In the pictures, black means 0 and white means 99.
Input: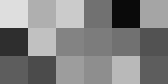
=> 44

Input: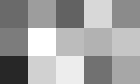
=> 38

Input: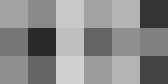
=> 63

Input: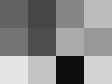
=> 27

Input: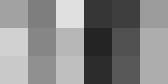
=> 21

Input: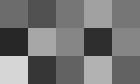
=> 46
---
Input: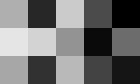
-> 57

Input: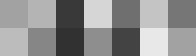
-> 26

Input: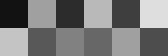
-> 40

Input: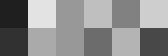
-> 42

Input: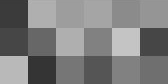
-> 50

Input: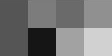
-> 8
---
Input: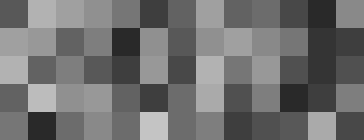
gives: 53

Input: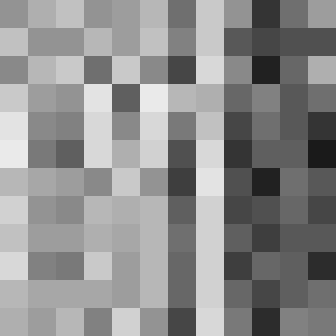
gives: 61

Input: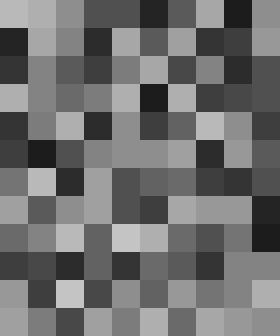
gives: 55

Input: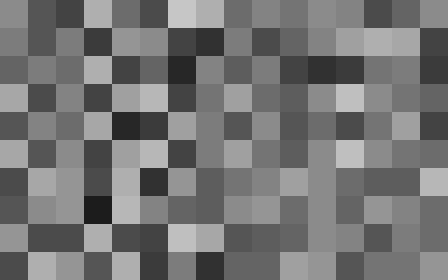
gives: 54

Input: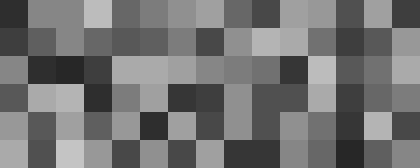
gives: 24

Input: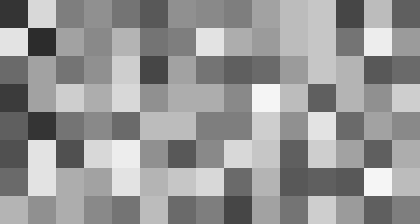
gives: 37

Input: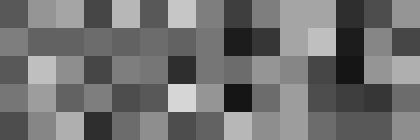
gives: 58

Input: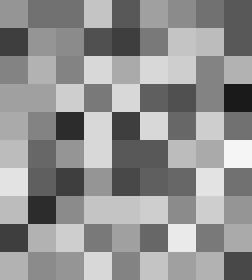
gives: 34

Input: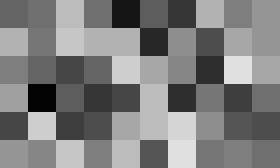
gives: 58
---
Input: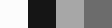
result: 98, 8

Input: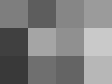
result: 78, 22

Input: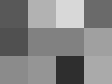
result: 84, 18

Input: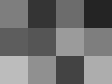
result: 73, 14

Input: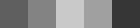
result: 78, 21

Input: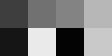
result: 91, 1

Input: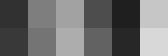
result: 84, 12

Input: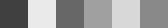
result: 91, 25

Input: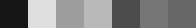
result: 86, 8
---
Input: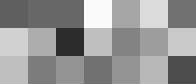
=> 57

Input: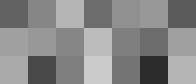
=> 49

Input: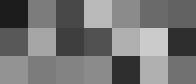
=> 51

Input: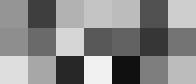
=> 15

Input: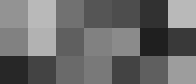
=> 41

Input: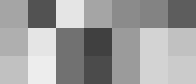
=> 44

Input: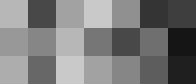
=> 78
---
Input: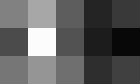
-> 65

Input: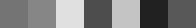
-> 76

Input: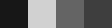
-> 39

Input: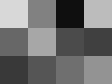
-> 73

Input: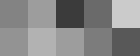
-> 69

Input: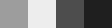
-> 61

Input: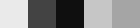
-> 77
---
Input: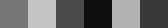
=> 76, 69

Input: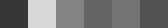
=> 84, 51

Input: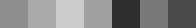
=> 79, 66

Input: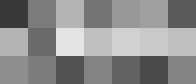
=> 88, 81

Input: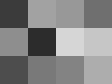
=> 83, 77

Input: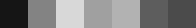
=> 84, 69

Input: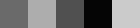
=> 79, 67

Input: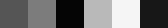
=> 95, 72
